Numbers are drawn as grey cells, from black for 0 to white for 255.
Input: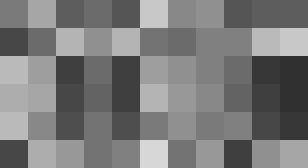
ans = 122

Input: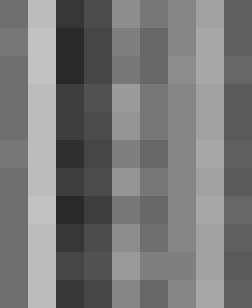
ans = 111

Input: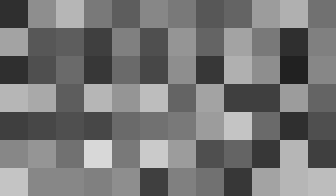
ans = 47

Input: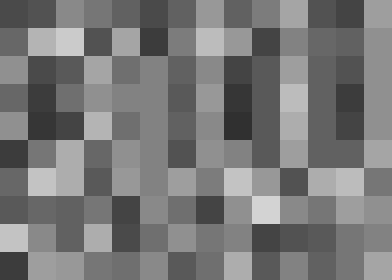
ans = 74

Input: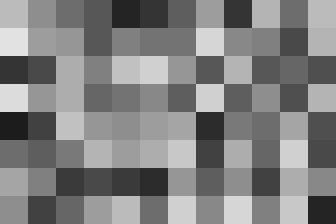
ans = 187
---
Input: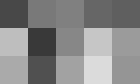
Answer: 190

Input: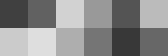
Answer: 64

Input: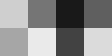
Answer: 207

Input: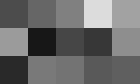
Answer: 155

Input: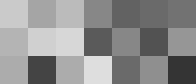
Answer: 180

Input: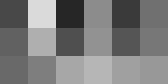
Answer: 97

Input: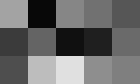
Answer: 59

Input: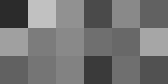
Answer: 160
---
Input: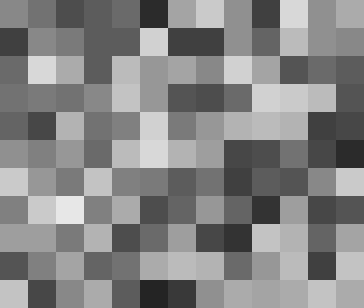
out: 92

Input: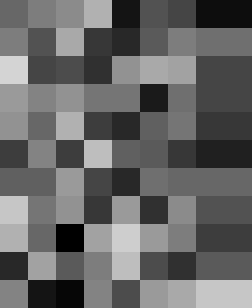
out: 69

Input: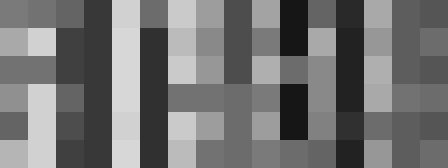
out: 85

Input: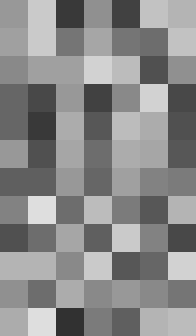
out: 144

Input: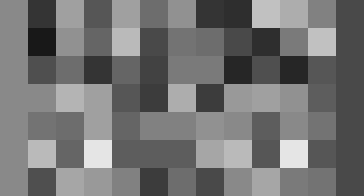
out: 73

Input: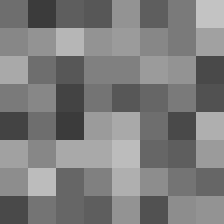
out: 73

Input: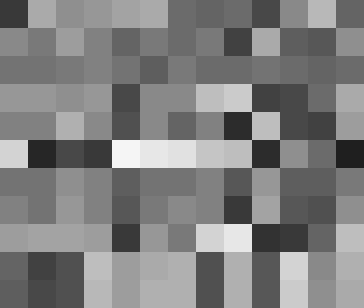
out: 107

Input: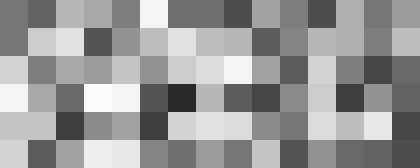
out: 105

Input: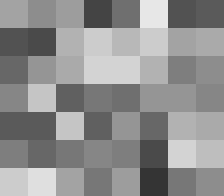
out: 141
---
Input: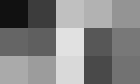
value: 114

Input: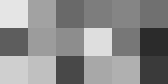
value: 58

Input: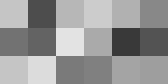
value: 158

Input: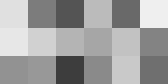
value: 111

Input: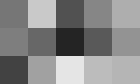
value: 181

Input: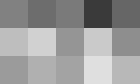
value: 184
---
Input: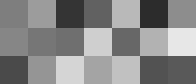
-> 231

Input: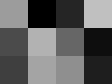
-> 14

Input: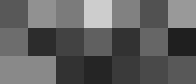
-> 31

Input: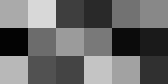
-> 26

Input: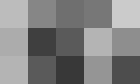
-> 142

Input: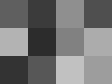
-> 172

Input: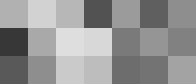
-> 129

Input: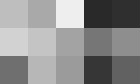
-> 142
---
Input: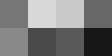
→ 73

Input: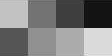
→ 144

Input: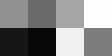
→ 8

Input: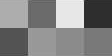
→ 153

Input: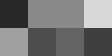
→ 77

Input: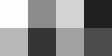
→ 53

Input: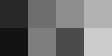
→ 126

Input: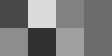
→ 49

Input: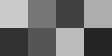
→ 85
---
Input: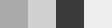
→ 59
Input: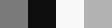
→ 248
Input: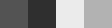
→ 235
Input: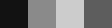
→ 204
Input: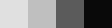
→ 91
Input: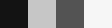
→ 83
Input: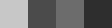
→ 108
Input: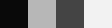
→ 68
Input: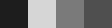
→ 122
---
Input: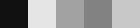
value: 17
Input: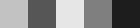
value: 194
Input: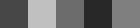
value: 71
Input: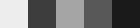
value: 237
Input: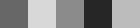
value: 103
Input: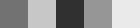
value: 114
